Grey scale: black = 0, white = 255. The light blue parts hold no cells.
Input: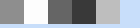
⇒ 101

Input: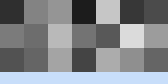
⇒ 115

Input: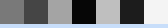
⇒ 6

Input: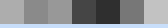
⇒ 69

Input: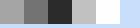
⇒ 43

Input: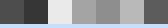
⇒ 164
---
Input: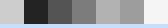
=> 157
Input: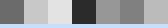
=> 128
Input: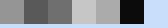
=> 171
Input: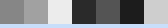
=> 28
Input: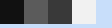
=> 57
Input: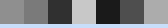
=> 78
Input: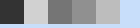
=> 144
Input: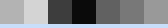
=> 120
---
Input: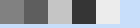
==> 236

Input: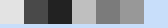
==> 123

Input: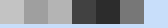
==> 44

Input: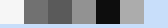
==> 13

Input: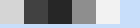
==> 242

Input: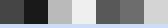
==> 88

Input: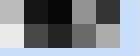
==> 52

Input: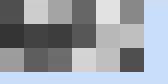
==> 226
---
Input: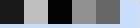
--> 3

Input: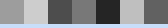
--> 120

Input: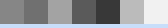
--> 90

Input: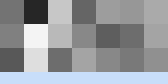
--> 136

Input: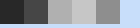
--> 176

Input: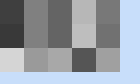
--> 100

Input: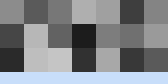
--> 28
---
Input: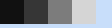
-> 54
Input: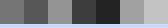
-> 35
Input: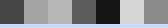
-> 20
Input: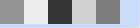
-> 53
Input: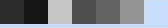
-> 78
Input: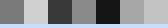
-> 21
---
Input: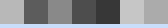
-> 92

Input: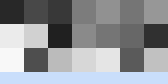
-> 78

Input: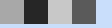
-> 38

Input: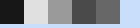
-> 224

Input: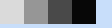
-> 150

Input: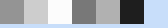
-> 205
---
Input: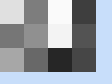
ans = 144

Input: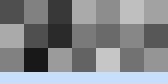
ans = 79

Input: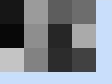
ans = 142

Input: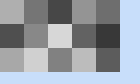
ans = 136

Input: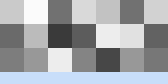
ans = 187

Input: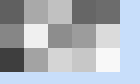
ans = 240

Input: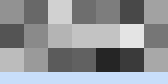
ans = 138
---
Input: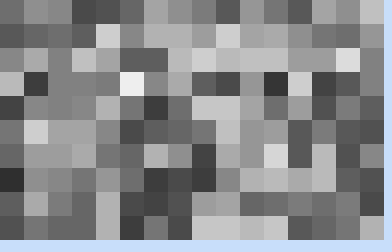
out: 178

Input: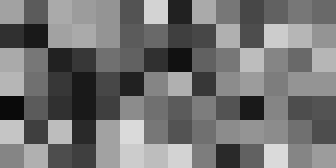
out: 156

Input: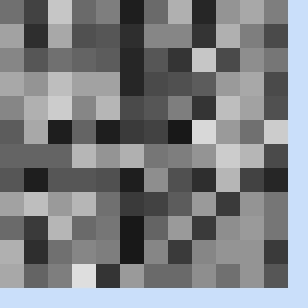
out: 87

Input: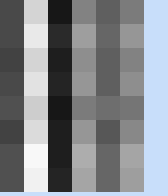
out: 158

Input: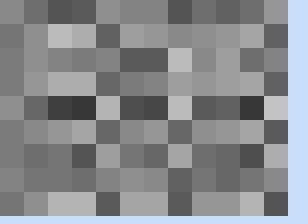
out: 84
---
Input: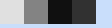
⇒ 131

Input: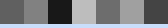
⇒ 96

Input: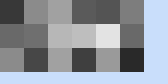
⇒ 63

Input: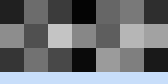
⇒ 25

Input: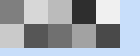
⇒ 86

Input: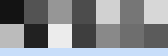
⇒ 62

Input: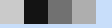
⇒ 174

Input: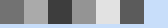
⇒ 114

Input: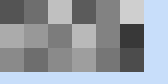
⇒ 84

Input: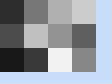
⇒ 58
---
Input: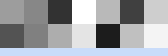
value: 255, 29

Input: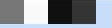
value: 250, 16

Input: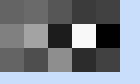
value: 248, 1

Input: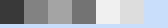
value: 240, 57

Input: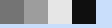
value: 230, 15

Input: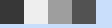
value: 238, 55

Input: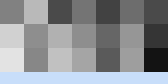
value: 227, 19

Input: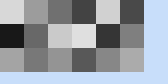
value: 223, 24
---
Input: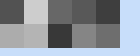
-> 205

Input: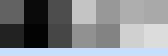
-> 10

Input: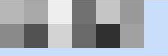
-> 168

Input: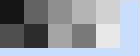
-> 99

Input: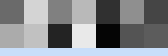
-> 212

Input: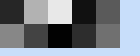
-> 178
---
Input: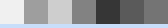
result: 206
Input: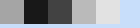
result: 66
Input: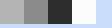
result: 45
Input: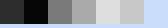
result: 122
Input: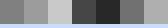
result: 201
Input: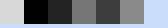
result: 35
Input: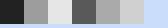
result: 230
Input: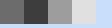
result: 157
